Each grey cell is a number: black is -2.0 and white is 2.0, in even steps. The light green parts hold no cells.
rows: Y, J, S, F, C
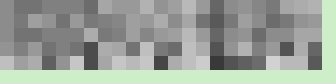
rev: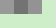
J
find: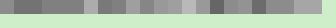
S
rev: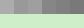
J

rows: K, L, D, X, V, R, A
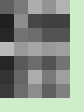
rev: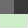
A
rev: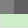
A
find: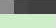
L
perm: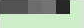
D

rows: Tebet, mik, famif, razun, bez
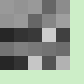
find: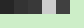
famif
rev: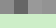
Tebet
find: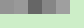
mik

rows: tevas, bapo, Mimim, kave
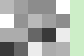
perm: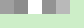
bapo
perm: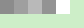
bapo
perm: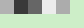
kave
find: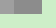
tevas

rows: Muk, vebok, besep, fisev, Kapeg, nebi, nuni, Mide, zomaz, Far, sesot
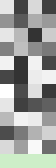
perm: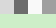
sesot
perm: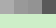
vebok
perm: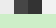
nebi
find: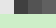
Mide
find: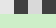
Muk
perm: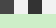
Kapeg

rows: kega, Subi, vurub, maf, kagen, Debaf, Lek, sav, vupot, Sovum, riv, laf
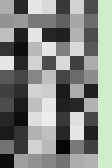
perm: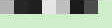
sav
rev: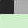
kega
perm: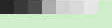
kega
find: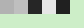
Sovum
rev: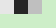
Sovum

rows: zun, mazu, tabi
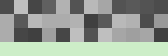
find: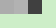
mazu
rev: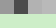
mazu
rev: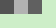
zun

